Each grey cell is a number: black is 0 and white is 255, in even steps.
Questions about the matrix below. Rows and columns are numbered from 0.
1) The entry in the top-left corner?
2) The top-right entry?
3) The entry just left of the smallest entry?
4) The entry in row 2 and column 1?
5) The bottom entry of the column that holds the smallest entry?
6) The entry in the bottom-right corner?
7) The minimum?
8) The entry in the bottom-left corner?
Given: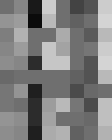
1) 111
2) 204
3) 156
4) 178
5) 31
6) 178
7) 11
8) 141
